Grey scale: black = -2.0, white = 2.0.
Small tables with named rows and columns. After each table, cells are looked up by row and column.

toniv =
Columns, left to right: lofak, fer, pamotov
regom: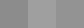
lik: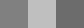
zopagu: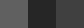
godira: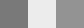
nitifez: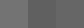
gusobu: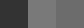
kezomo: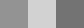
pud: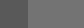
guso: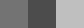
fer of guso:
-0.8
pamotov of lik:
-0.3
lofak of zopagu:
-0.5
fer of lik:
1.0
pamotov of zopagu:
-1.0
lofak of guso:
-0.2
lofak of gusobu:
-1.2
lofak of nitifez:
-0.2

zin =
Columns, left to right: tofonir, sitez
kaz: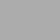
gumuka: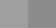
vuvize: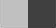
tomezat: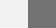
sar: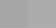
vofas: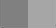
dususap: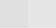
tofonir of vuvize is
1.0
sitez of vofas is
0.6
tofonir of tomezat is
1.8
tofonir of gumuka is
0.5
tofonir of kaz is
0.7
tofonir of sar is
0.6
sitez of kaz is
0.7
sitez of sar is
0.7
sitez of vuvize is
-1.0
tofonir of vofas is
0.0
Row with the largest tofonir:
tomezat

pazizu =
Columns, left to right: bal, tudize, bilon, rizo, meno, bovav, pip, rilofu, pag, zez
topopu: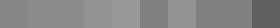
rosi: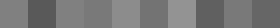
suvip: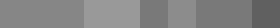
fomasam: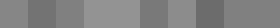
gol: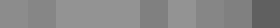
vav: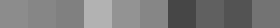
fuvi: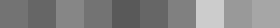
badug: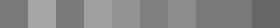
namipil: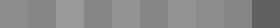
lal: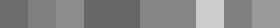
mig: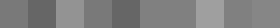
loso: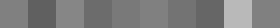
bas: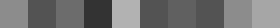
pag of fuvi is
0.4
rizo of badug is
0.5
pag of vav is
-0.7
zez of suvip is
-0.5
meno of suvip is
0.4
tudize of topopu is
0.2
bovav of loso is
0.0
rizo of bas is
-1.2
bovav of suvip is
-0.1

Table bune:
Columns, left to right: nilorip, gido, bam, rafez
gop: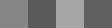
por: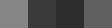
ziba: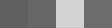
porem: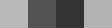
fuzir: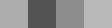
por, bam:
-1.3
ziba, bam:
1.3
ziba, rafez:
-0.3
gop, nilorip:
0.1
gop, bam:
0.6
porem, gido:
-0.7
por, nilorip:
0.1
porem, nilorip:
0.9
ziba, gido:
-0.4

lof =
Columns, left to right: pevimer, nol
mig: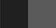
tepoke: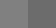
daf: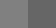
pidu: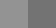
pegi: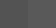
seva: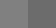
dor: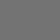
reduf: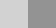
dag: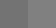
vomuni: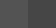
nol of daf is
-0.4
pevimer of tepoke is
0.0
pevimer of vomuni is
-0.7
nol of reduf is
0.3
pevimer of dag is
-0.2
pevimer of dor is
-0.2
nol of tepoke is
-0.3
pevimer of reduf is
1.3
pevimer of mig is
-1.5

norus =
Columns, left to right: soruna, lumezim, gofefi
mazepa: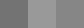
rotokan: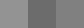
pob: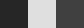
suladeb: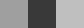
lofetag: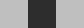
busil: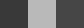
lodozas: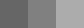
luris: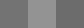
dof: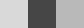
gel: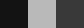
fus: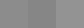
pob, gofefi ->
-1.0
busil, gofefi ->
-0.9
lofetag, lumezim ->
-1.3
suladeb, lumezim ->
-1.1
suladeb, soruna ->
0.5
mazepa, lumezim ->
0.4

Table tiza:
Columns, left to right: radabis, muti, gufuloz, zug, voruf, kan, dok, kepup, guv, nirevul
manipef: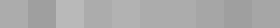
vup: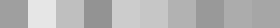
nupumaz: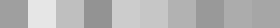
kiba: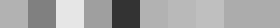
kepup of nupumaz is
0.4
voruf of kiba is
-1.2
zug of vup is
0.3
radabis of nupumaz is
0.5
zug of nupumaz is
0.3
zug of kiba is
0.5
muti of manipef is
0.5
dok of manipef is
0.7
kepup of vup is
0.4
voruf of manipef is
0.8
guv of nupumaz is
0.7
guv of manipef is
0.5
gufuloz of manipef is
0.9
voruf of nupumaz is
1.2
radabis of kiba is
0.8
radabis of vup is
0.5
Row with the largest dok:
kiba

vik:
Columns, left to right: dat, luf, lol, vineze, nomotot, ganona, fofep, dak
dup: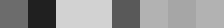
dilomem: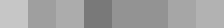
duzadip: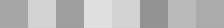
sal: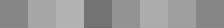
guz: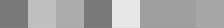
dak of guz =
0.6
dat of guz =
-0.1
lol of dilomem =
0.7
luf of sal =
0.6
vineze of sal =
-0.2
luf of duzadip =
1.3
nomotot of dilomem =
0.3
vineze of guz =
-0.1
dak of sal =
0.1
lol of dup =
1.3
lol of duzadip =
0.5
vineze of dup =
1.3

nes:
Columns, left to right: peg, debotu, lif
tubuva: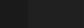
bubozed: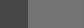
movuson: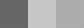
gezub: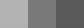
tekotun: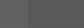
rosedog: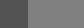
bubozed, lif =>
-0.2
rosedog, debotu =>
0.0
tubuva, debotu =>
-1.5
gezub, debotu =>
-0.1
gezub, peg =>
0.8
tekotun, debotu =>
-0.6
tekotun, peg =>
-0.5
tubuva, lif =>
-1.5
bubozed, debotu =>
-0.2
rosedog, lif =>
0.0
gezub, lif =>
-0.6
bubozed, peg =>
-0.9
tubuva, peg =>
-1.6
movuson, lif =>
0.7
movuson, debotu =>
1.1
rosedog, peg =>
-0.7
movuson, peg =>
-0.4
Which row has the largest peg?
gezub

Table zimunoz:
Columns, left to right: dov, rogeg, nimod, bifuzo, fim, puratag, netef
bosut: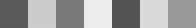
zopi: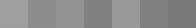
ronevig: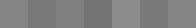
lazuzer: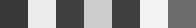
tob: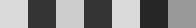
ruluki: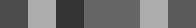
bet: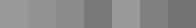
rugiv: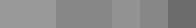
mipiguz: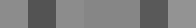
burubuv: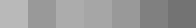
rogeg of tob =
-1.2
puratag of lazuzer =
1.8
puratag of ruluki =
0.7
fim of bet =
0.4
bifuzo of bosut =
1.7
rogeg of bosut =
1.2
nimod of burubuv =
0.7
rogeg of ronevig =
-0.1
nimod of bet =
0.2
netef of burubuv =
-0.2
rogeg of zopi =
0.2
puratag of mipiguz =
-0.6

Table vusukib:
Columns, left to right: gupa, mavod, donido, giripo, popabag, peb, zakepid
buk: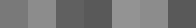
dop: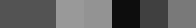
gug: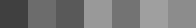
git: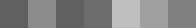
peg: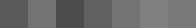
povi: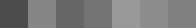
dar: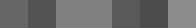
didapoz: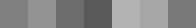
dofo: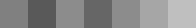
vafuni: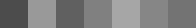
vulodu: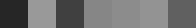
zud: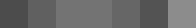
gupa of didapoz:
0.0
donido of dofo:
0.2
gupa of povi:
-0.8
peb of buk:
0.2
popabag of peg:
-0.2
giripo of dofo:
-0.4
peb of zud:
-0.7
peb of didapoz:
0.6
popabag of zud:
-0.4
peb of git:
0.5
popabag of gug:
-0.2
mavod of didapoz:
0.3
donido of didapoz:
-0.3
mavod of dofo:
-0.6
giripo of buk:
-0.6
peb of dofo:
0.6
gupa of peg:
-0.6
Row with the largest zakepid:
dofo

